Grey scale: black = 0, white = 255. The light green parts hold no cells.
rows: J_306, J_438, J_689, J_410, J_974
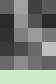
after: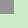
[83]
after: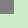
[155]
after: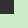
[127]
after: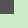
[42]
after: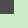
[105]

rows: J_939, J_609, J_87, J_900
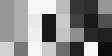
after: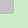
[142]
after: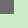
[32]
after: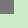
[247]
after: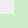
[25]
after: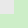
[25]

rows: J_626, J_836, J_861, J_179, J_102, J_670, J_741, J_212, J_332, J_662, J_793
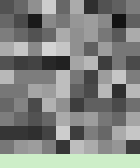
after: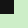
[96]
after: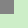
[74]
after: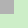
[144]
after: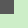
[171]

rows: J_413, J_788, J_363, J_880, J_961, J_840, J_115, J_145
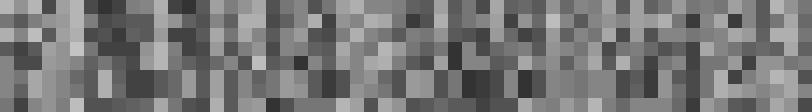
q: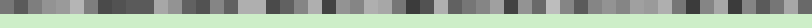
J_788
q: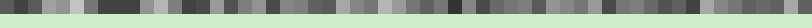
J_880
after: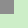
[97]
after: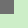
[74]

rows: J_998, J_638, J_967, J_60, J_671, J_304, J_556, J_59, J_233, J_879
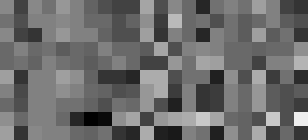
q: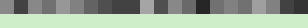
J_998
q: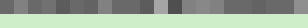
J_60
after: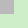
[105]
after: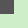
[151]
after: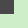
[129]
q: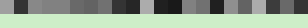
J_879

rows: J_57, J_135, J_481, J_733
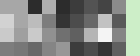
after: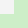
[133]
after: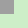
[202]

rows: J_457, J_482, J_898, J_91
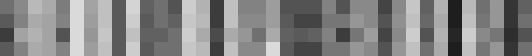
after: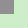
[192]
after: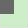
[170]
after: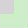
[97]
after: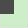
[170]

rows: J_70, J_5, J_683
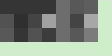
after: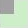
[109]
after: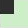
[68]
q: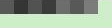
J_683
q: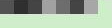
J_5
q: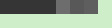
J_70
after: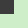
[109]

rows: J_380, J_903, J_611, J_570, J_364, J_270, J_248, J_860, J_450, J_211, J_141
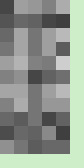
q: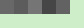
J_450
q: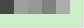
J_380
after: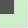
[104]
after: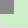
[63]
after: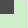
[104]

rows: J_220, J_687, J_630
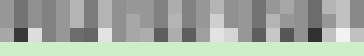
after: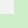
[193]
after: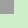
[227]
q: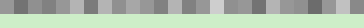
J_687

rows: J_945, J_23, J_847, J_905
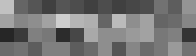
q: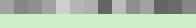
J_23
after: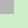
[175]
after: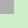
[101]
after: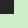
[58]
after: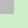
[142]
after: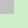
[101]

